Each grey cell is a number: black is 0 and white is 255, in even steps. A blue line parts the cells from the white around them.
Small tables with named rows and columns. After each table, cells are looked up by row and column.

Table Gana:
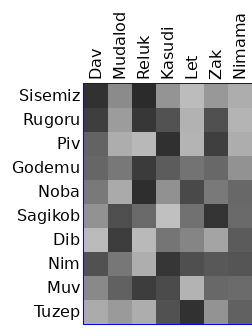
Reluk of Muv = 61
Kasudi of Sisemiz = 148
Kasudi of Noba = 145
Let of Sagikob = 113
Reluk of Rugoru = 55
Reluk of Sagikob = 105
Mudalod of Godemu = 120
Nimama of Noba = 104
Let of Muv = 179
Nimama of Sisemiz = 173
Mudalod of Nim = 119
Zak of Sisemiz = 152
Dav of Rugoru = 62
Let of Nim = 79
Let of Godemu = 115
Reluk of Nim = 174
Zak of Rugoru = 80
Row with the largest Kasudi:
Sagikob

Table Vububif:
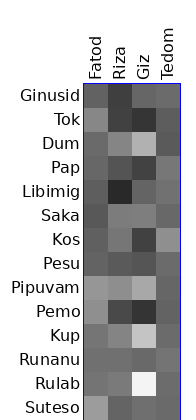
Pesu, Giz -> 85
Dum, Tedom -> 90
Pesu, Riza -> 90
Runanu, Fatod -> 112
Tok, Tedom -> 93
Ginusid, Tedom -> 107
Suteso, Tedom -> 106
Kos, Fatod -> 96
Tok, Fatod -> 135
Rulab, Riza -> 122
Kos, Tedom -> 143
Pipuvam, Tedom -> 102
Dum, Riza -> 133
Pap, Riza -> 84
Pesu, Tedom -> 107
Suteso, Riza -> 100
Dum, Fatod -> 106

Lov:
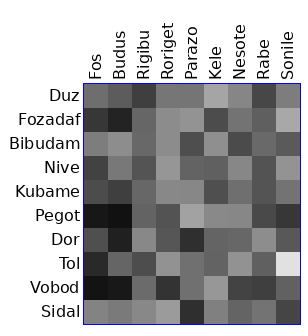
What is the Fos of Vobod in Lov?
19
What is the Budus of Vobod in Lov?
24
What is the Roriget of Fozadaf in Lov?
140
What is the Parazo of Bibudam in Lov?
78
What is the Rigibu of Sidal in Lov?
136
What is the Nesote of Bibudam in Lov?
75
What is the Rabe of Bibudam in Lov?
105
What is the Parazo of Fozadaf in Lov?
147
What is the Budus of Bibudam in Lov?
141
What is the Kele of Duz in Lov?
165
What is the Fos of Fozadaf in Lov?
55
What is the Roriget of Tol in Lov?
146
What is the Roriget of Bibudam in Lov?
140

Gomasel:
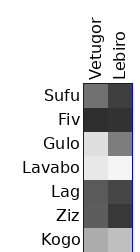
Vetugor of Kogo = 172
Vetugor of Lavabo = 232
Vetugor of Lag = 90
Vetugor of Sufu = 113
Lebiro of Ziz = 56
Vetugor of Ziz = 93
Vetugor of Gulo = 223
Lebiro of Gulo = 125
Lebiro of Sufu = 63
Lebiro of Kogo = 192
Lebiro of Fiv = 50
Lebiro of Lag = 70
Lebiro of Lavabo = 245
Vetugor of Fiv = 46

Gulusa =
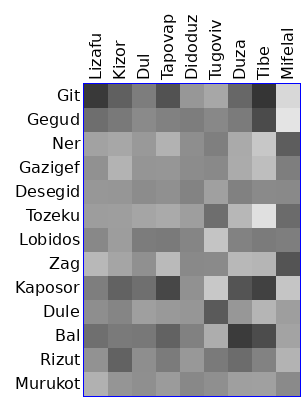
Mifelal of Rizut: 179
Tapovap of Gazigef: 150
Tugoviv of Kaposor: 200
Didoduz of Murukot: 136
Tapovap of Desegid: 144
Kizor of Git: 96
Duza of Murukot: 159
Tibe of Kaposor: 65

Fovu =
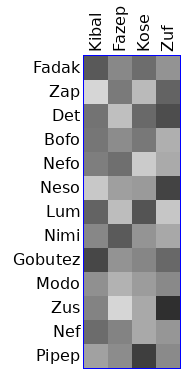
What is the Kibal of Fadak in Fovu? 89
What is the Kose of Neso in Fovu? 154
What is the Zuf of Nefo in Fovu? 170
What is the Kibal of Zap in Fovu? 214
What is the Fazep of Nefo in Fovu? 111
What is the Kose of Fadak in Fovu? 109
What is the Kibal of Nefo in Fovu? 126
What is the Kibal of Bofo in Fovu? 118
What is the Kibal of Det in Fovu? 115
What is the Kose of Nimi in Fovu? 148
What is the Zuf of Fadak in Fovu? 147
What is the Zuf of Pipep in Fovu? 138
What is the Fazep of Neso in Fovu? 159
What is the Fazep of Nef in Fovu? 131
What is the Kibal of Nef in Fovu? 108
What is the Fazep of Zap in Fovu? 122
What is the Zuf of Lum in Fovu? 198
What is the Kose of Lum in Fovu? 84

